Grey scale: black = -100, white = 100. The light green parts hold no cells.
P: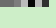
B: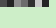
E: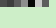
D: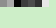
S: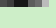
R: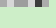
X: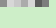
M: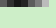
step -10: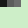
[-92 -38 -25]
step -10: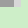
[13 13 59]
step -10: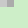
[48 24]
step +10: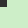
[-52]
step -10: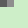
[-38   1]

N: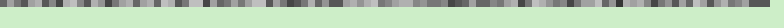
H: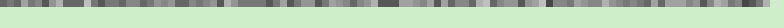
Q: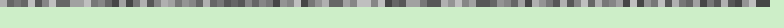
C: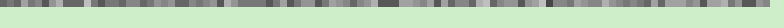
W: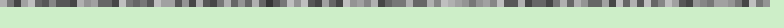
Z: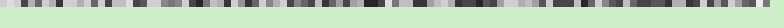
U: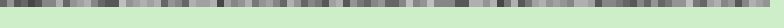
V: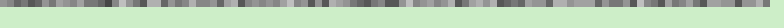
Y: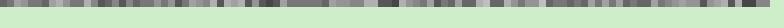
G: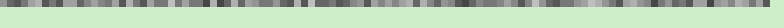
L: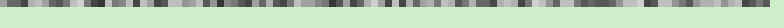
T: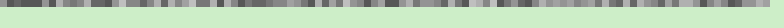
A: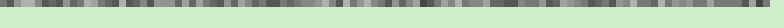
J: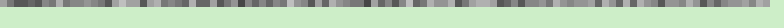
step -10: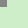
[-5]
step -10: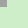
[16]
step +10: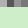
[ 48 -22  26   3]
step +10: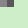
[ 15 -22]
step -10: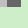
[ 40 -30 -30]

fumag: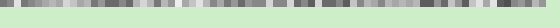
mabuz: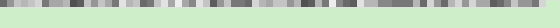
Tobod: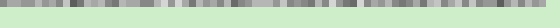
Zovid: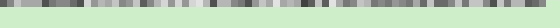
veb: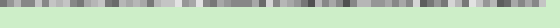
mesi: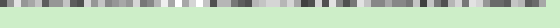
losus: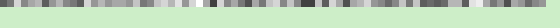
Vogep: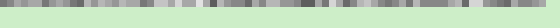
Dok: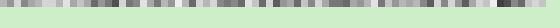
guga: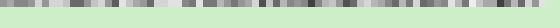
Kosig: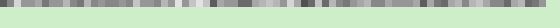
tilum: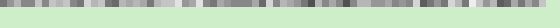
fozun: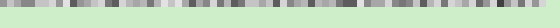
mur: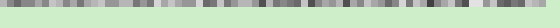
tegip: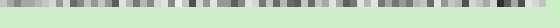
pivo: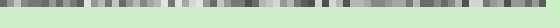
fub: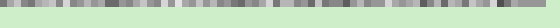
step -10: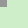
[8]
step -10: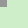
[8]
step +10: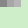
[16 41 53]
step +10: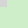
[77]
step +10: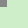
[16]
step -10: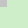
[44]
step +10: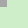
[41]

